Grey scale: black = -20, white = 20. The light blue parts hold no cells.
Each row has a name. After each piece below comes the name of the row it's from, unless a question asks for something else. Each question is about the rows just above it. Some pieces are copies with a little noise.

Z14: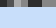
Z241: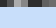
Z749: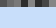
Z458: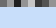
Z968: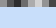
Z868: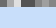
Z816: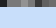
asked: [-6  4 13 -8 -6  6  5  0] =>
Z868
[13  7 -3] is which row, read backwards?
Z968
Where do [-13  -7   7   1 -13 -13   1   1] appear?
Z14
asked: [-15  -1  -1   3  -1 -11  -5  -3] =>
Z816

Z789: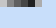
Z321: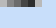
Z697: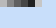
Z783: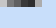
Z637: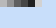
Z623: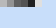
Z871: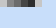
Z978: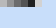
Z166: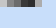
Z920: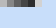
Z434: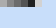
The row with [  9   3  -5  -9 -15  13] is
Z637
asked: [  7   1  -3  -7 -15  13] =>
Z434
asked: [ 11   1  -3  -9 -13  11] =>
Z871
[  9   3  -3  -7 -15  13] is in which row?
Z978
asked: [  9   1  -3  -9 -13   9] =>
Z321

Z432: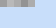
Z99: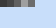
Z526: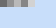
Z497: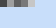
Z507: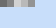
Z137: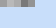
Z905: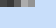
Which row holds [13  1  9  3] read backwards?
Z526
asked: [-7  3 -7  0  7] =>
Z497
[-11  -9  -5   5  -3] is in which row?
Z99
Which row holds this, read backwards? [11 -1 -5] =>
Z497
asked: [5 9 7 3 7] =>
Z432
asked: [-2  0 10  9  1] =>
Z507
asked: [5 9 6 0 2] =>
Z137

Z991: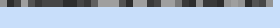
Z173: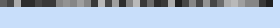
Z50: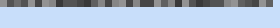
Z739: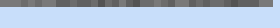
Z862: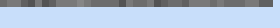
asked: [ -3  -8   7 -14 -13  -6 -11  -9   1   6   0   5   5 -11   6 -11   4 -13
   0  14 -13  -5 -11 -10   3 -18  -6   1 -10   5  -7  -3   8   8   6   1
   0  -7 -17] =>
Z173
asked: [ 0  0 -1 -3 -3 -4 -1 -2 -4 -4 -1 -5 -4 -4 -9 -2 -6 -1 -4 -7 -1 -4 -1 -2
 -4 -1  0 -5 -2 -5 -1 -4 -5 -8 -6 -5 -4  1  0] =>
Z739
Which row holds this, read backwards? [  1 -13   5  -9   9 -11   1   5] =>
Z173
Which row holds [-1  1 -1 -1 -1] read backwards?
Z862
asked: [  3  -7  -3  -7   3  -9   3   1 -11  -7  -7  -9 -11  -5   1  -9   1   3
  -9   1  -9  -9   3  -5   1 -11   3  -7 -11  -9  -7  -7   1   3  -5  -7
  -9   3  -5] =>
Z50

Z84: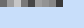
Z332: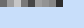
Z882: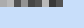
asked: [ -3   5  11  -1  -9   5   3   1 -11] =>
Z84
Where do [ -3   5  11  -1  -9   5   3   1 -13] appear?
Z332
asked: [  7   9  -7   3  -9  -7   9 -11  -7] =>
Z882

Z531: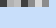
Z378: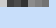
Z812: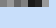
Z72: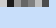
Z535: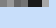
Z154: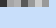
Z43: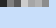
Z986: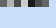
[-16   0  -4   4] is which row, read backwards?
Z812
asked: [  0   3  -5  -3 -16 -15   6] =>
Z535
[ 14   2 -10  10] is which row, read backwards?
Z531
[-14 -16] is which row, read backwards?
Z812
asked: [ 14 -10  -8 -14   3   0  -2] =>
Z378
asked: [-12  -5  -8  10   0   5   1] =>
Z43
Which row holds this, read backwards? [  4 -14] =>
Z812

